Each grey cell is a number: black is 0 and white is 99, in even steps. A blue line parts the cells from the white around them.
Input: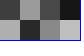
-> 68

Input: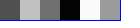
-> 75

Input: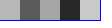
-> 71

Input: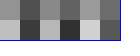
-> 74

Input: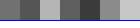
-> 70

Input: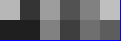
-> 71

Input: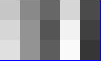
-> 94
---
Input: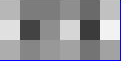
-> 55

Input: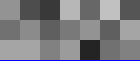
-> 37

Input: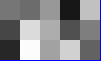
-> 67

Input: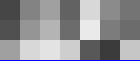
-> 70

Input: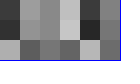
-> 53

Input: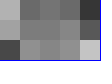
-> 48

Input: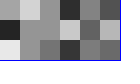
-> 58
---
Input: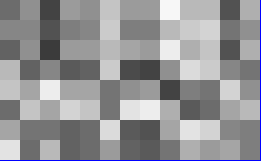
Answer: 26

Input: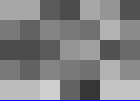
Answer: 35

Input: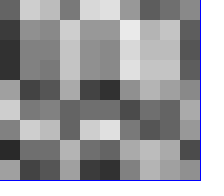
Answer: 73

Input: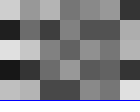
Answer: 70

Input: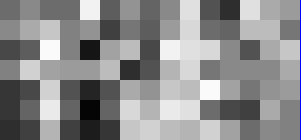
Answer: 42
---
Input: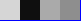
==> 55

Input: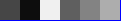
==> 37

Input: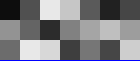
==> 77

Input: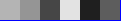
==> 88

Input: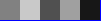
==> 62

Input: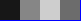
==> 42

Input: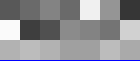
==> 41

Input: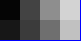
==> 82
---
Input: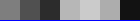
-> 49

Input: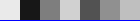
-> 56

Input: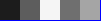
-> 43

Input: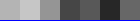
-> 40

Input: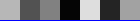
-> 50

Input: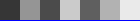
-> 58

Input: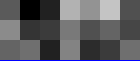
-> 35
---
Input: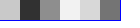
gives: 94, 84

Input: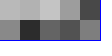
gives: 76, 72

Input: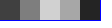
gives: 81, 65

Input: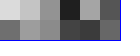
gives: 85, 76

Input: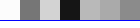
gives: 98, 82

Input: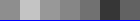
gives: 76, 59

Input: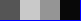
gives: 78, 58
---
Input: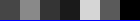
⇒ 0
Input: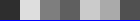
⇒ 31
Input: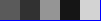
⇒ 82
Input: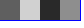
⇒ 55
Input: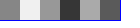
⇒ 35
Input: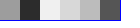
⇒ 33
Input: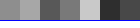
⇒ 28
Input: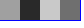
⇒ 43
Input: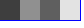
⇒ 88
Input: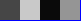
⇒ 58
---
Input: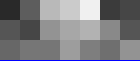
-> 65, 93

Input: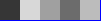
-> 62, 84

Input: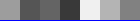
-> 22, 93

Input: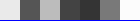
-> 26, 98

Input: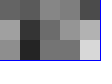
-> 42, 84

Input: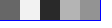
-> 16, 94
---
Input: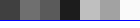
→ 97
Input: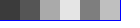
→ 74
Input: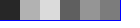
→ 48
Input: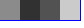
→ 79
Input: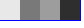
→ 18
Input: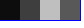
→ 34
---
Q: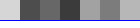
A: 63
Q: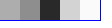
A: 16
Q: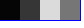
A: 21
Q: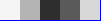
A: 18
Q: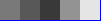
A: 22
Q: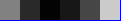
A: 9
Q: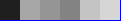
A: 51
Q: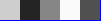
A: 52
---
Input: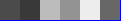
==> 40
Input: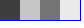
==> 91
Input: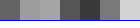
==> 82
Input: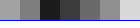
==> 84
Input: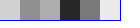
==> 91
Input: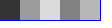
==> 71
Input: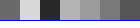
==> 33
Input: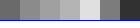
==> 19
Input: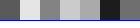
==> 43
